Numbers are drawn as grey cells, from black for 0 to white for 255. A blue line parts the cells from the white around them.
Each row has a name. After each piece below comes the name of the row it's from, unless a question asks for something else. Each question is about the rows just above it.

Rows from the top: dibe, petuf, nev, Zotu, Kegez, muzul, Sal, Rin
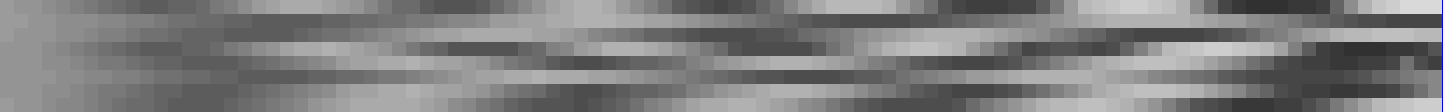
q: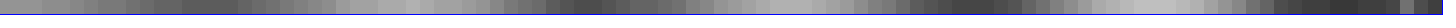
Kegez
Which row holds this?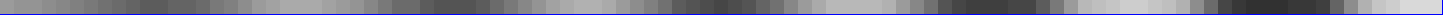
dibe
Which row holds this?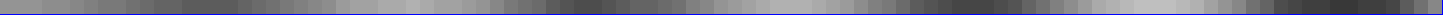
Sal

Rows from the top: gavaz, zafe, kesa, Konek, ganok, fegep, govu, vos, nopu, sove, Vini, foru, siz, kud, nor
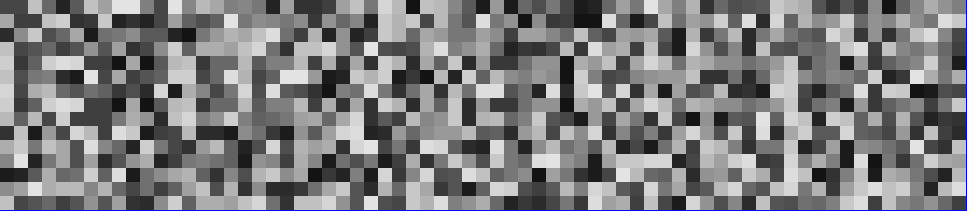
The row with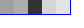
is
Vini
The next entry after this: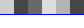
[97]
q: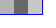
kud
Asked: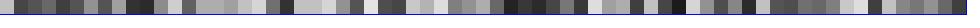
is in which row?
nor

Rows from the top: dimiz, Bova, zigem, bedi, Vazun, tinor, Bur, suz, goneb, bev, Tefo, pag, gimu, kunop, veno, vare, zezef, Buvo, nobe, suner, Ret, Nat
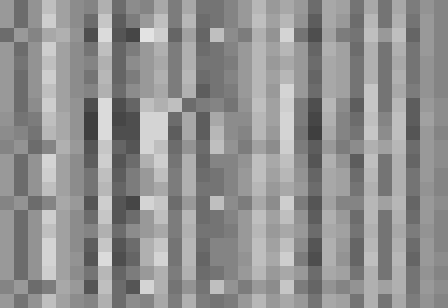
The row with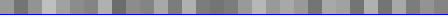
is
Nat
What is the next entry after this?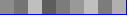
[108]
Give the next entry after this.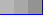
[63]
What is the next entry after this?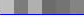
[153]
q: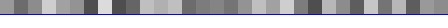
suz
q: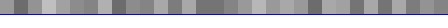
dimiz

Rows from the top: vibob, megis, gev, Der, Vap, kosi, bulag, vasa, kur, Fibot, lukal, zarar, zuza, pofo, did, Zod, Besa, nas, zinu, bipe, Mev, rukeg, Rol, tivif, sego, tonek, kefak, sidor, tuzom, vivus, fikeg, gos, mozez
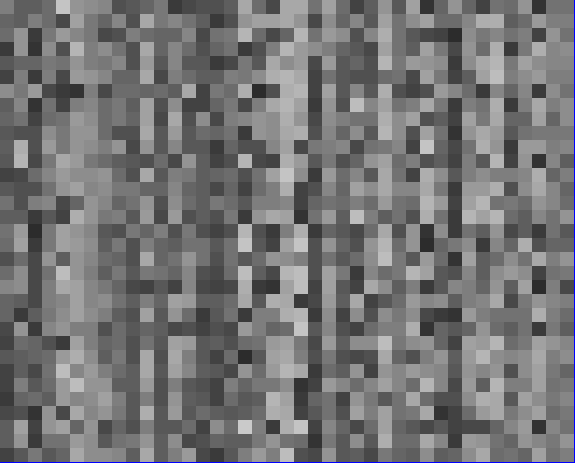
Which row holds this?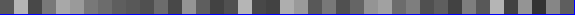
zarar
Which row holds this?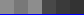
Rol
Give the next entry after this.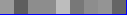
[66]

